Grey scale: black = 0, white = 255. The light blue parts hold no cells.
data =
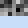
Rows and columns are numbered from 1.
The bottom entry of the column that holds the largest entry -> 115
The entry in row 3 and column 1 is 144
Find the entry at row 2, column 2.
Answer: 84
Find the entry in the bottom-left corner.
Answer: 171
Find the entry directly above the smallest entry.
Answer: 68
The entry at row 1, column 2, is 56
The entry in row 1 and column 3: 29
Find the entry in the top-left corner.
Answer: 115
